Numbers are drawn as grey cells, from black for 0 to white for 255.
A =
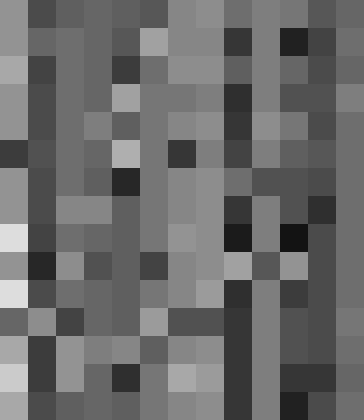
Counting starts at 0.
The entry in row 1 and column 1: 102
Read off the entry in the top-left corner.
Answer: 147
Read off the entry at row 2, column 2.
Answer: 110
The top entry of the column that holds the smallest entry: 118
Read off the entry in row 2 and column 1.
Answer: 67
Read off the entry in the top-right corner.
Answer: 102
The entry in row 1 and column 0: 147
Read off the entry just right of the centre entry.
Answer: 141
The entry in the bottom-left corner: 168
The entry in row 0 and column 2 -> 95
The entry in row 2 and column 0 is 168
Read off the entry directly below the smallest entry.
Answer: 147
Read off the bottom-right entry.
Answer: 110
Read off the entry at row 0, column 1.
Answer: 75
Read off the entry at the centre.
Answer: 134
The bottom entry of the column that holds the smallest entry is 33
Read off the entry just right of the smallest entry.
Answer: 75
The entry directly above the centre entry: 134

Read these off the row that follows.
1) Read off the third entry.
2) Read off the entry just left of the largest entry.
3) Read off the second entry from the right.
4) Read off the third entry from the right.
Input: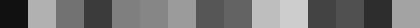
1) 114
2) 190
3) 45
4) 80

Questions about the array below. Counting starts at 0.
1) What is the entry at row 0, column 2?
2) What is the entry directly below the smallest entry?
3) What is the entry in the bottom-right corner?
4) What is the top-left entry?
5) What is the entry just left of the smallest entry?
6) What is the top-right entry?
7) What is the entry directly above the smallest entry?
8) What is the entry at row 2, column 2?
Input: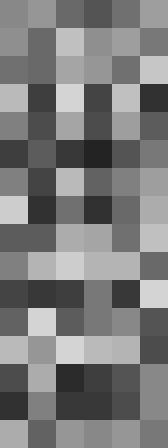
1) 105
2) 98
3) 120
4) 136
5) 56
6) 158
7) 76
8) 165

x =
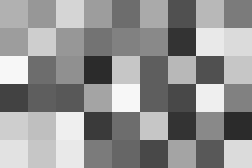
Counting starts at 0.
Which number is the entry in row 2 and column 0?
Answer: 247
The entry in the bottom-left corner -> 226
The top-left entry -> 177
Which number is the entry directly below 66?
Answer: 206
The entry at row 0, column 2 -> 213
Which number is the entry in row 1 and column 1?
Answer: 206
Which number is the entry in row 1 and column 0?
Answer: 157
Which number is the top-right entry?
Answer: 123
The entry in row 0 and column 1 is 151
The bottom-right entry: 219

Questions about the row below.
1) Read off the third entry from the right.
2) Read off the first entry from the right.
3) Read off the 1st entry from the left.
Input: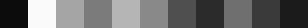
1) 111
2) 27
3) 12

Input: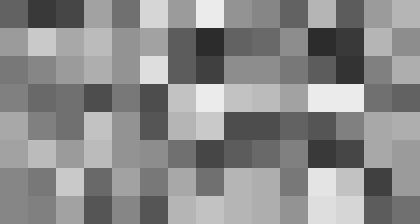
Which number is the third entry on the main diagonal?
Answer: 155
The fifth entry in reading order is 112
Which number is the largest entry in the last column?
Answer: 181
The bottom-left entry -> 134
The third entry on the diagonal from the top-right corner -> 51
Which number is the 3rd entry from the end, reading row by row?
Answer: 214
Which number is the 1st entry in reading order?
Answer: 98
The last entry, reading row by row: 112
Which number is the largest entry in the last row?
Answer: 222
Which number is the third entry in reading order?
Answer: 70
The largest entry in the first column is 168
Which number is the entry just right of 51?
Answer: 128

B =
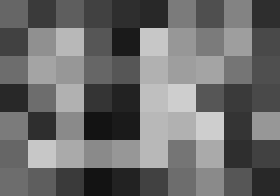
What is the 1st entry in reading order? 102
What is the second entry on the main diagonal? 144
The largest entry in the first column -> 123
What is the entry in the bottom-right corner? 40
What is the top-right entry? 46
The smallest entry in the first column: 40
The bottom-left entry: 109
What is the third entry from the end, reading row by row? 138
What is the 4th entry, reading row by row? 65
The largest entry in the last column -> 151
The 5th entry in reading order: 46
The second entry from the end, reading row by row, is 86
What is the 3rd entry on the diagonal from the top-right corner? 164
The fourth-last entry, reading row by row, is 109
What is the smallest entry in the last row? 19

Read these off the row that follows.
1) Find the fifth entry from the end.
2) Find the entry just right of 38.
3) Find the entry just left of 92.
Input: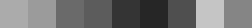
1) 52
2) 79
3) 106
